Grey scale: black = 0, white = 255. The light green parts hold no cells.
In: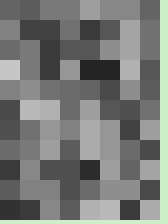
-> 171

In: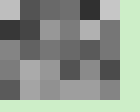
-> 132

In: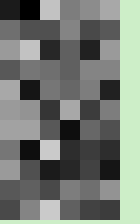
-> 60

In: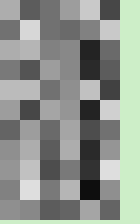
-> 100

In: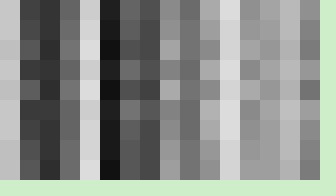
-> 123
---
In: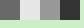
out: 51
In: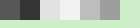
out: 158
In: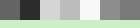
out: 121
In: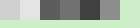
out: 141
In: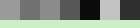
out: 47
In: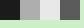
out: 90
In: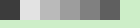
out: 95
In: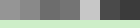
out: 59
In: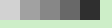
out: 47
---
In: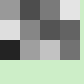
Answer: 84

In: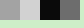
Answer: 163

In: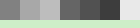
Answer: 101

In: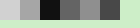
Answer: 100

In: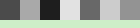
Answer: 104

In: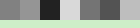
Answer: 116
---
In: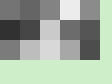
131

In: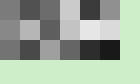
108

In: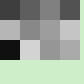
128

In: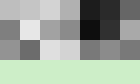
211

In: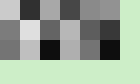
168

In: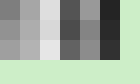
222

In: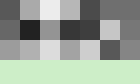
236

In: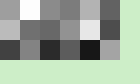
139
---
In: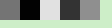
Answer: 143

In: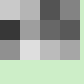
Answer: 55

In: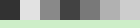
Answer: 121

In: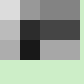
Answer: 187

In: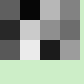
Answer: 40

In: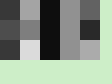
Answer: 98

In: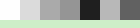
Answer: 31

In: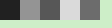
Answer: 108

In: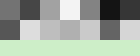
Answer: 131

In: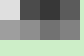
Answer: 158
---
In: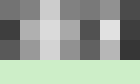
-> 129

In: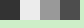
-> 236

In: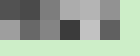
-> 74

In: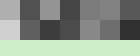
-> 81

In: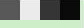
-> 234

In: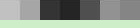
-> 166

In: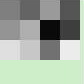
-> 100

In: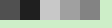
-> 31

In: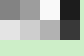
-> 157
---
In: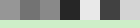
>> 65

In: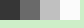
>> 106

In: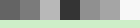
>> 100

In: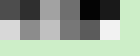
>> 25

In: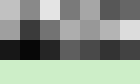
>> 23

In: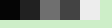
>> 33

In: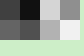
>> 64

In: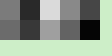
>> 41

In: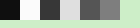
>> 55

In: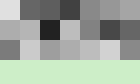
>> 65
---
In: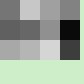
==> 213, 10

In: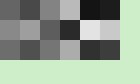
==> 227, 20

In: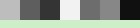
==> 242, 16

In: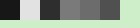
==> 226, 23

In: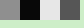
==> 231, 8

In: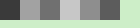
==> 199, 58
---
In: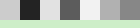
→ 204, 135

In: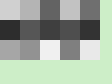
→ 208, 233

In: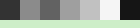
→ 51, 21

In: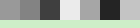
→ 153, 196

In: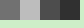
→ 113, 48

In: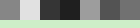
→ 134, 113
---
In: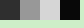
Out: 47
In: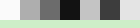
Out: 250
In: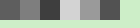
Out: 94
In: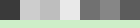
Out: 58
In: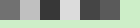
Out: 113
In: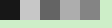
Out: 23
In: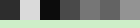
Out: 45
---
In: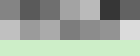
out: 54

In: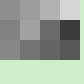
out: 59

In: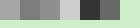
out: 53

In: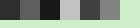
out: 24

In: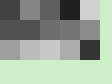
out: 32

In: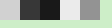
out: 25
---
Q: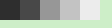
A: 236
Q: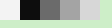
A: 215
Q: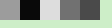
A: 74
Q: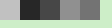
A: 115
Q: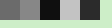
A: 43
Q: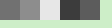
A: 92
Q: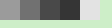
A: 227
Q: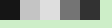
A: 50
